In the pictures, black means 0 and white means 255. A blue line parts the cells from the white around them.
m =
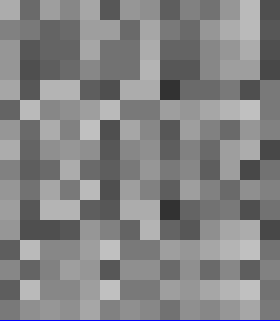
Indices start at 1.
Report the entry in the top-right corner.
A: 79
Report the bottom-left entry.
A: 121
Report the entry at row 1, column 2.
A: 106
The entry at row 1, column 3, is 158
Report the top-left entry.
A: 172
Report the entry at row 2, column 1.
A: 129
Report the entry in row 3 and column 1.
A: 150
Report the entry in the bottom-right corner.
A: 121
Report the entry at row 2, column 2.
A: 121

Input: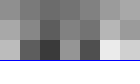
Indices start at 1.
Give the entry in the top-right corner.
168
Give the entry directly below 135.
93
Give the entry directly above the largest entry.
182
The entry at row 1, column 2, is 122
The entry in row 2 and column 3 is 93
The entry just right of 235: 208

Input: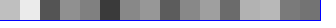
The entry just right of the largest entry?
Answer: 84
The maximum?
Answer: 235

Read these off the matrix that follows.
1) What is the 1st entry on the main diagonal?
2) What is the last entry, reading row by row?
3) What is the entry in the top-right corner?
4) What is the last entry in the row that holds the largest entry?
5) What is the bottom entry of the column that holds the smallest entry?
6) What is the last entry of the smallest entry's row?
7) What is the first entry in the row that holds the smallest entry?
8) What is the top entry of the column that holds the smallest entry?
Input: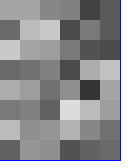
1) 165
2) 105
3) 90
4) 157
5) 97
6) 165
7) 173
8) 66

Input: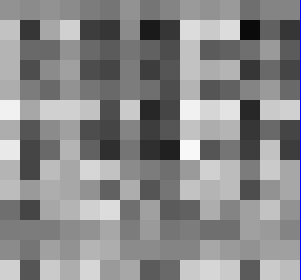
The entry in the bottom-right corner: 188
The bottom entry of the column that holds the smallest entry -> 91
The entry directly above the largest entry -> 194
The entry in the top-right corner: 132
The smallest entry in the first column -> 111
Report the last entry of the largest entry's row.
61
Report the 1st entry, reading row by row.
146
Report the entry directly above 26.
117
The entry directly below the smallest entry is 111
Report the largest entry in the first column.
241
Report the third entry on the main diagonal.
105
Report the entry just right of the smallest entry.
97
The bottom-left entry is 208
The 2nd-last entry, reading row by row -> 202
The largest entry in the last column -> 208
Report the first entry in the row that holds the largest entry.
233
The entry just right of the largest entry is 85
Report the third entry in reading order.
146
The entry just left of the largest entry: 32
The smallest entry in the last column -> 54
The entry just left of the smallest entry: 220
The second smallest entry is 26
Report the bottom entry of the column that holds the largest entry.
202
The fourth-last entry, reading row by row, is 202
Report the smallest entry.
10

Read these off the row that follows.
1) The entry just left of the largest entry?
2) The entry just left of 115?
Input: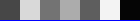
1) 94
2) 217
